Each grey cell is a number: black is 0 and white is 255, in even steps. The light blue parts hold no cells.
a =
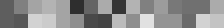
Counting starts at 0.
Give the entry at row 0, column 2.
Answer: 164
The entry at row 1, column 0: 94
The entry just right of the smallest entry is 100
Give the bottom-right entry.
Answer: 195
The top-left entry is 94
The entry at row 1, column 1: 87
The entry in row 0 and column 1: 128
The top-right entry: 171

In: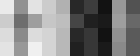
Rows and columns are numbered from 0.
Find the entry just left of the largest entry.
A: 152
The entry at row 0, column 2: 227
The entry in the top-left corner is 234
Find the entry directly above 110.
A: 145
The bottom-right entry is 90
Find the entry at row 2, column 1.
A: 138
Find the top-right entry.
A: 82
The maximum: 240

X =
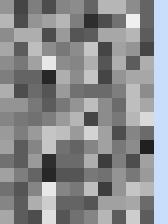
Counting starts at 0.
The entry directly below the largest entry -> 182
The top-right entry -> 100
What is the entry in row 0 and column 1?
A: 69
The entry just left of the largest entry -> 113
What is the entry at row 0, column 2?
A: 126
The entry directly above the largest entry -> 140
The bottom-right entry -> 92
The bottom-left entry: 167
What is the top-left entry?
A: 148
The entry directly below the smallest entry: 161
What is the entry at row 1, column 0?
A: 182
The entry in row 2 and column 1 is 174
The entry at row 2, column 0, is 140
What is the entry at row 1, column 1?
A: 77

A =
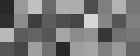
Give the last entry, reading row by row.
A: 99
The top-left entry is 40
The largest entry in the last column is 127
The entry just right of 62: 93
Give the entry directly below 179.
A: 85
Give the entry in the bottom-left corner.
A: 85
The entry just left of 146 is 139
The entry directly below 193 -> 62
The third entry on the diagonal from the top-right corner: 54
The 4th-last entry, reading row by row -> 165
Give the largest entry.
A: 214
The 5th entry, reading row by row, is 173

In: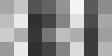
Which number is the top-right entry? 140
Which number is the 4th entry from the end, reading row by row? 132
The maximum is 245
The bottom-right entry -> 181
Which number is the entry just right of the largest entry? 91
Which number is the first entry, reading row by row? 166
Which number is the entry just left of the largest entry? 147
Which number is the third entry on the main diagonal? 54

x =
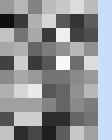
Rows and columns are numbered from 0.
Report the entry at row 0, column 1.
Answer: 182
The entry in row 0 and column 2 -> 131
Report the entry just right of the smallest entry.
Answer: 58
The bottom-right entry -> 160
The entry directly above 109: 182
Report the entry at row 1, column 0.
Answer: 15
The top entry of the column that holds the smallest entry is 153
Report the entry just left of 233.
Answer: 213
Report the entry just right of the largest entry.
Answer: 109
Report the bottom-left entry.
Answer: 194
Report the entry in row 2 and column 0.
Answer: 194
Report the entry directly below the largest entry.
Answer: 116
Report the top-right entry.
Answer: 188
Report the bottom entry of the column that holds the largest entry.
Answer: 93
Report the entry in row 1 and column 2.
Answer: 176
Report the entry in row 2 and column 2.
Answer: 168

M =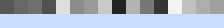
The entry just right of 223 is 140
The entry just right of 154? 201

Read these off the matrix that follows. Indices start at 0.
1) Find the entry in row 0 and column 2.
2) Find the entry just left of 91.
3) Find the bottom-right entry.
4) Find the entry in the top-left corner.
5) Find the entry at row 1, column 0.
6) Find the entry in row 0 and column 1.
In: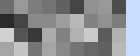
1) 124
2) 202
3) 184
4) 109
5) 42
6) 152
